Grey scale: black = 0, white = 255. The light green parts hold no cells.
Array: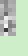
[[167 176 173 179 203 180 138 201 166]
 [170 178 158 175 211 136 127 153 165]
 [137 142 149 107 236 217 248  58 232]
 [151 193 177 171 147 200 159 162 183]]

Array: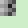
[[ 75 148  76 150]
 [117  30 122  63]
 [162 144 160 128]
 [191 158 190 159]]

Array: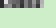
[[177 186]
 [ 85  59]
 [151 133]
 [ 87  87]
 [129 129]
 [ 62  52]
 [ 97 106]
 [105  77]
 [120 144]
 [223 129]
 [ 46  46]]

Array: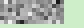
[[112 163 123 148 139 148]
 [ 24 118 137 121 148 221]
 [197  74 200 174 175 131]
 [128 170 136 106 190 211]
 [153 140 157 166  85 186]
 [141 117 187 103 143 174]
 [132 182 148 122 166 171]
 [171 207 117 167 180 155]
 [149 160 173 234 131 157]
 [163 176 176 182 167 123]
 [161 106 182 183 172  36]
 [149 123 115  90 189  79]
 [198 159 155 207 159 183]
 [114 157  83 170 166 242]
 [235 171 166 181 137 160]
 [149 128 137 172  88 214]]

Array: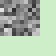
[[117 159 100 126  84 167  90 200 190]
 [ 70  55 164  68 125 174 136 162 196]
 [113 143  48 162  85 157 192 128  76]
 [192 130 158 121 124 125 139  67 149]
 [165 141 127 151 164  82 133 117  77]
 [151  91 123 127 143 121 149 121 110]
 [157 164  45  76 191 116 136  73  64]
 [100 139 179  91 168 199  87 193 190]
 [116 133 116  76 195 158  58 217 166]
 [143  96 226 122 187 164 145  91 127]]

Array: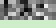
[[109 148 154 100 112]
 [117 152 168 115 139]
 [136 237 120 115 232]
 [104  20 111 195  54]
 [128  66 122 231  84]
 [153 194 164 134 101]
 [146 113  33  73 203]
 [ 30  46   8 150  97]
 [ 37 128  93  21 143]
 [109 123 175 134 107]
 [186 158 111 211 117]
 [180  97 121 198  77]
 [  9  30  64  68 176]
 [184 116 102 115 106]]

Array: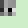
[[145 147 224 180]
 [149 148   0  89]
 [164 166 189 163]
 [ 74  73  39 115]]

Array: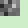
[[132 129 107 112]
 [149 195 111 102]
 [ 68  99 141 105]
 [161 100  85  47]
 [107  41  88 125]]

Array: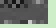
[[ 80  95  83  84  85  85]
 [116  82  86  82  81 105]
 [152  87  83  84  81  86]
 [101  84  83  84  84 118]
 [ 78  81  84  84  83 203]
 [ 73  50  81  85  85  59]
 [ 24  80  82  84  86  59]
 [111  20  82  84  83  88]
 [ 20 111  80  87  79  89]
 [ 83  34  86  83  81 110]
 [ 34  85  87  82  83 136]
 [108  54  88  81  81  81]]
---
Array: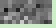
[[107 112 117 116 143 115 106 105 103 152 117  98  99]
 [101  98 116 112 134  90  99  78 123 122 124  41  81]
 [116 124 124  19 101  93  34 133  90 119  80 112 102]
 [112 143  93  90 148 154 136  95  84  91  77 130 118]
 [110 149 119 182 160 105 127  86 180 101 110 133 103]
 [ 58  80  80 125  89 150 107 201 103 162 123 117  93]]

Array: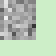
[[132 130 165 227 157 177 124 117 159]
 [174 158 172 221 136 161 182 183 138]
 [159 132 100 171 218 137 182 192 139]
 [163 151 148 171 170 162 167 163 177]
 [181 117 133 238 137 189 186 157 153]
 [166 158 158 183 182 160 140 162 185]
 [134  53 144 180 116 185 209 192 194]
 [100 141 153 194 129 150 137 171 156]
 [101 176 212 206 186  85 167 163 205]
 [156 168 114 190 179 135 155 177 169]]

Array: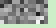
[[ 77 157 102  72  53 163 162  65 154 115 117  69]
 [126  75  44 138 161 102 123 137 110 134 129 167]
 [128 175 167 186 171 106 160  59 192 105 102 171]
 [110 149 156 154 114 116 168 113 132 147 136  29]
 [227 114 127 104 167 145 110 154 134 179 181 206]
 [ 79 120 221 106 138 143  95 126 134 123 118 247]]

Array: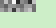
[[ 45 194 118 193 120 246  41 140 122]
 [160 113 127  97 150 145 124 109 158]
 [195 110 162 127 175  59 177 131 170]]

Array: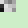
[[125 165 218 154]
 [196 187  51 223]
 [211 147  17 214]]

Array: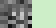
[[105 141  95 112 149 128  82  46]
 [ 97  72 117  99  86 100  99 114]
 [105 109 103  99  79 119  99 142]
 [103 165  77  61  78 199  96 198]
 [ 97  19 118 115  32  57 133 190]
 [108 171  86  87 141 149  68  69]
 [101  17 132 119  19  63 145 189]]

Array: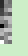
[[136 112  42]
 [125 124  44]
 [149 185  67]
 [107  87  72]
 [187 190 152]
 [121 186 135]
 [109 154   6]
 [199 195 170]
 [142 122 184]
 [149 209 107]
 [138 114 254]]

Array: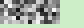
[[134 124  44 233 213  90  65 159  58  93  83 208 184  61 176]
 [150 104 180 104 248 171 142  75 164 143 214 152  76 105 149]
 [248 172  88 179  86 118  21 168 184 219 198  69  24 185 125]
 [ 31 115 122 237  87  76 135  67 142  74 113 214  51  41 145]
 [115 146 165 171 196 240  20 203 209 151 133 228 215  69 205]
 [150 185 157 223 170 203 194 158 215  36 198 243 117  59  71]]

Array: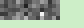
[[112 135 122  74 103  84 161 119  66  81 119 112 158 137  56]
 [ 85 117  86  63 104  97 118  93  33 111 146 122  90 114  70]
 [115 117 112  94  81  74  80 114 114  80  98 103  51  81  83]
 [ 89 114  58  61 103  95 149 130  51 126  94  89 243 114  83]
 [154  61 146  95  98 141 161 119 179 105 105  67 173 103  96]]
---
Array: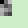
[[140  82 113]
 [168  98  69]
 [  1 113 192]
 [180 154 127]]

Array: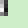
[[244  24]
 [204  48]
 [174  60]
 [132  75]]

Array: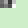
[[ 97 123  81 250]
 [111 166  56 192]]

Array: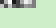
[[195  86 195  99  71  99 153 138 126]
 [ 55 179 251  25  71 166 239 208 126]]

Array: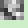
[[ 70  45 214 156 111  83]
 [170  57  70 185 244 185]
 [200 127 111  57 170 141]
 [ 95 141 200 200 185  83]
 [ 95 156 170 230 141 111]]

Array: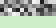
[[217  90 174 146  90 160 203 103 242 230  30 174 217 217]
 [174 119 190 242 230  90 174  74 203 146  74 133 119 160]
 [ 90 146  74 146 174  90 119 174 133 160 119  59  44 133]
 [ 30 190 242  74  30 230  44 190 203  59  59 160  74 103]]
